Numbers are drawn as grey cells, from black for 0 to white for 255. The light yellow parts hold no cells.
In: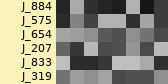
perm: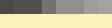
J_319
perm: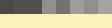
J_319

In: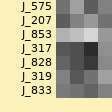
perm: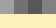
J_319
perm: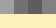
J_575
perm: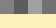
J_575
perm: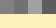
J_575

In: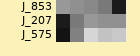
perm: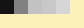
J_575
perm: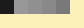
J_853
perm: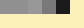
J_207
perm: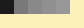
J_853

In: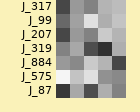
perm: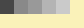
J_884
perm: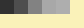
J_319
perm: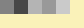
J_207
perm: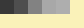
J_87
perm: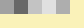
J_99
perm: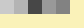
J_207

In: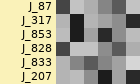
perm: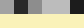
J_853
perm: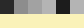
J_317
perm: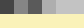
J_87
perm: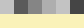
J_87
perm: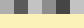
J_828
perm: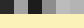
J_207
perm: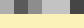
J_828

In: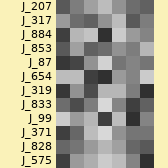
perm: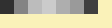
J_575
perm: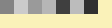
J_99
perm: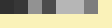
J_319
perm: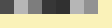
J_319
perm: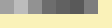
J_207
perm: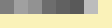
J_207
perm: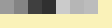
J_99

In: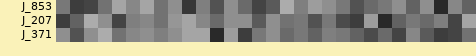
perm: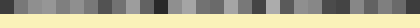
J_207
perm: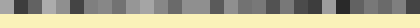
J_207
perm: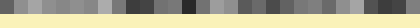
J_371
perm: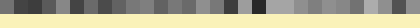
J_371
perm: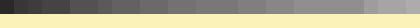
J_853

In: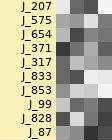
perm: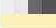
J_833
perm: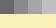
J_317

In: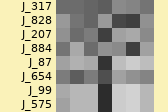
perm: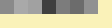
J_207
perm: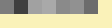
J_207
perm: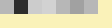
J_575

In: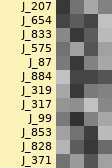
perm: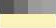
J_371
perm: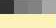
J_99
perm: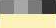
J_99
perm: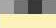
J_207
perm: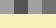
J_575
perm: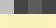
J_654
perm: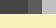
J_654

